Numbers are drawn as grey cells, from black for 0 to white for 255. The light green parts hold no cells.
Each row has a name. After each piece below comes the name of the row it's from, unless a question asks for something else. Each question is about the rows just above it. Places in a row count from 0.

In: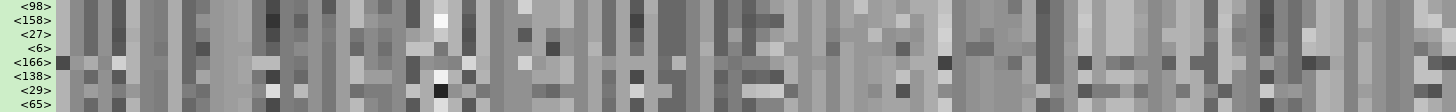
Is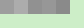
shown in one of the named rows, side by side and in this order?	yes
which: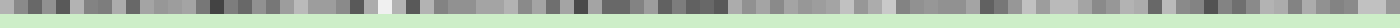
<138>
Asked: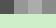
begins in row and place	<29>, 60

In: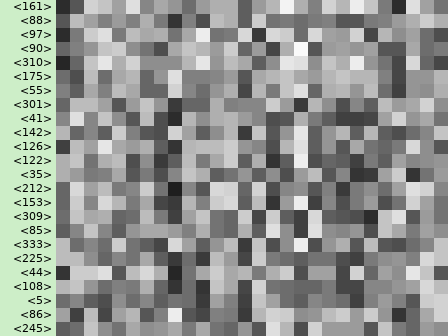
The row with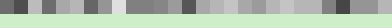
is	<175>
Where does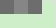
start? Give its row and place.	<333>, 1
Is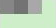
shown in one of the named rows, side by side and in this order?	yes
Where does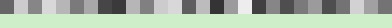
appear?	<153>

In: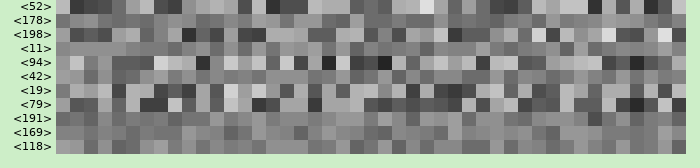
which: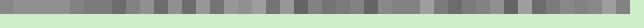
<11>
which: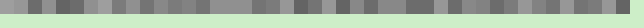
<118>
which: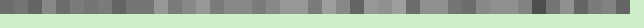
<191>
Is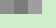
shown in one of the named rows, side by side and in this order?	no
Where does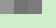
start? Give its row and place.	<118>, 40

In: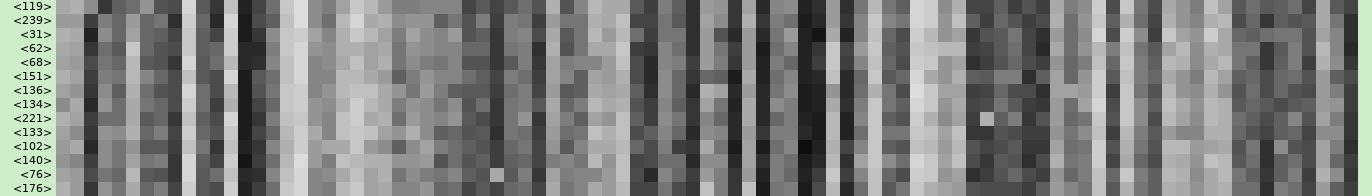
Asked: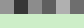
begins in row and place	<136>, 1
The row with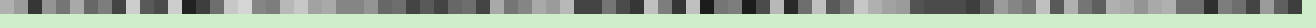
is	<176>
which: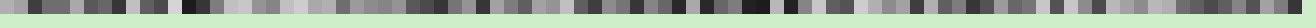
<221>
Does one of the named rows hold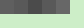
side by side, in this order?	no
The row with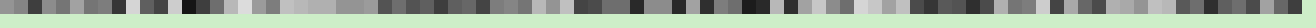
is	<140>
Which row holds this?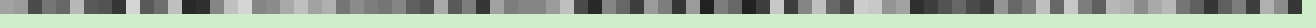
<76>

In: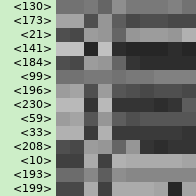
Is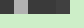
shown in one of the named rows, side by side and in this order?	no
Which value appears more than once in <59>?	[86]
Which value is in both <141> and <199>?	[38]

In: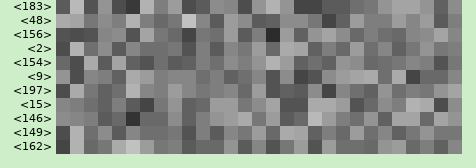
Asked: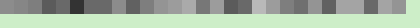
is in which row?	<146>
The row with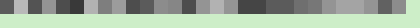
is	<183>
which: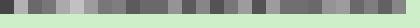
<162>
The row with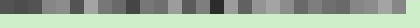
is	<156>

